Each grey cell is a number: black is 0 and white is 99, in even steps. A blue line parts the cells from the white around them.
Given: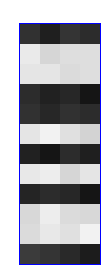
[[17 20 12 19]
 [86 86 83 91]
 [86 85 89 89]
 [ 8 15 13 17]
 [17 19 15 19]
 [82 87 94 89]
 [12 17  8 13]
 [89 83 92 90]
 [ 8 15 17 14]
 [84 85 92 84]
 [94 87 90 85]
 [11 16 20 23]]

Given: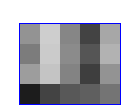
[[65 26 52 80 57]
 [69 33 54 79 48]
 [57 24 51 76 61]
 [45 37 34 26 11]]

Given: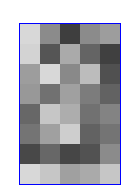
[[61 54 24 54 84]
 [25 39 66 33 82]
 [31 73 53 84 61]
 [38 48 62 44 59]
 [51 44 67 77 40]
 [45 38 80 62 45]
 [54 32 27 40 28]
 [77 66 62 77 84]]

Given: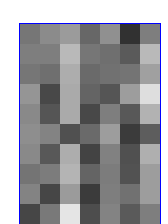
[[49 19 56 40 60 54 46]
 [72 35 43 46 72 49 49]
 [62 45 44 41 67 43 46]
 [86 61 33 39 66 28 58]
 [69 34 49 28 66 33 53]
 [36 23 61 41 31 51 55]
 [68 31 50 26 67 34 53]
 [61 32 48 39 70 48 45]
 [61 44 49 23 60 27 51]
 [49 35 51 30 89 47 27]]

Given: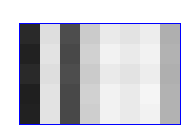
[[68 92 88 91 79 30 86 16]
 [69 94 91 94 81 28 88 13]
 [68 92 88 91 79 30 86 16]
 [69 95 91 94 81 28 88 12]
 [69 94 91 94 80 28 88 13]]

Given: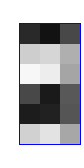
[[28  7 16]
 [68 83 80]
 [64 92 96]
 [34 10 28]
 [33 13 11]
 [65 88 81]]
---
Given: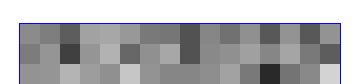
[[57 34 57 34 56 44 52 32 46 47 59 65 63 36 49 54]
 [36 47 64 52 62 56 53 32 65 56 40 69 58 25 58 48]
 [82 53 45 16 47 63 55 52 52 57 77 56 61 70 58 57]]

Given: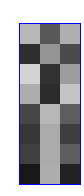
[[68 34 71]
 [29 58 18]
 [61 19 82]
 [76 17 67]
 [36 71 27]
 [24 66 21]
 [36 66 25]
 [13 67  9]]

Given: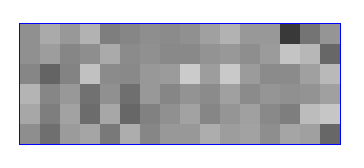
[[58 45 22 59 59 69 62 56 54 55 52 49 69 59 66 56]
 [40 71 76 60 55 59 57 53 53 56 54 66 55 52 61 56]
 [72 62 54 54 60 78 61 79 60 59 53 54 75 51 39 52]
 [62 57 56 58 54 62 54 57 52 59 43 56 44 59 52 70]
 [77 73 49 53 62 58 52 63 56 50 40 65 42 63 49 65]
 [40 62 64 55 63 61 67 59 59 52 67 47 64 60 43 55]]

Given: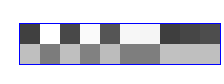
[[30 27 24 95 96 33 97 28 99 25]
 [74 74 75 49 49 73 50 74 48 74]]

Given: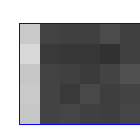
[[25 29 25 25 26 78]
 [25 19 21 21 22 84]
 [31 26 23 25 26 77]
 [26 24 28 22 26 78]
 [27 24 25 27 26 77]]

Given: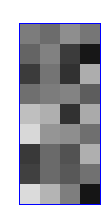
[[46 55 42 48]
 [ 9 23 50 39]
 [67 19 45 23]
 [36 51 48 43]
 [66 19 68 74]
 [43 55 58 84]
 [68 32 41 22]
 [44 34 41 25]
 [ 8 49 70 85]]
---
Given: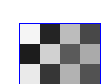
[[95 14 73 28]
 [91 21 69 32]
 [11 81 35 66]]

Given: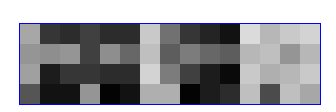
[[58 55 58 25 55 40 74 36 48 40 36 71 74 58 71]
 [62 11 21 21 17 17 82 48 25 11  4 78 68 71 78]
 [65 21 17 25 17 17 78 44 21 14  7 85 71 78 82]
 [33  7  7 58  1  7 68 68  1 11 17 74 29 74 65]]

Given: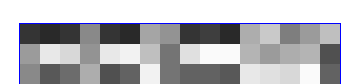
[[60 90 84 57 90 94 74 45 87 97 97 70 60 67 70 31]
 [53 34 42 67 31 38 94 45 38 38 34 90 87 84 97 38]
 [20 16 20 53 20 16 64 57 20 24 16 67 78 49 60 74]]

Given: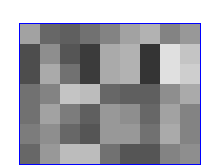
[[44 51 76 73 40 37 37 55 66]
 [40 59 73 73 44 33 33 51 55]
 [44 63 48 37 59 55 40 63 51]
 [30 66 44 23 66 69 20 87 80]
 [48 55 40 33 59 59 44 66 51]
 [63 40 37 44 51 63 69 51 59]
 [30 55 33 23 66 69 20 87 76]]

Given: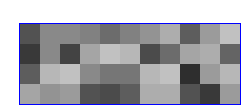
[[36 71 75 53 46 46 71 75 18 60 71]
 [64 57 60 32 29 36 67 67 32 22 60]
 [32 53 53 50 42 50 57 67 36 60 75]
 [22 53 26 64 75 71 29 42 64 67 39]]

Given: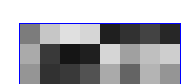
[[48 77 87 83 12 19 26 15]
 [58 19 22 32 66 39 70 58]
 [66 22  8 12 83 62 74 80]]

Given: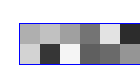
[[82 21 95 37 41 58]
 [68 75 62 45 88 17]]

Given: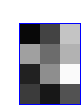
[[13 55 97]
 [ 3 26 76]
 [62 42 69]
 [23  9 32]]
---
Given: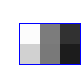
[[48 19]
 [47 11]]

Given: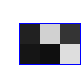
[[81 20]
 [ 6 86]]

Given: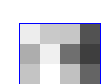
[[78 77]
 [93 43]]

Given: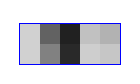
[[38 13]
 [50 16]]

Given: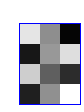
[[55  2]
 [59 86]]

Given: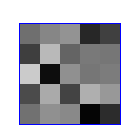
[[52 57]
 [72 39]]

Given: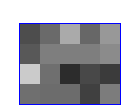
[[41 66]
 [49 49]]

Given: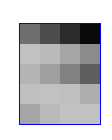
[[30 17]
 [72 64]]

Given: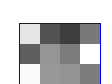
[[32 24]
 [58 48]]
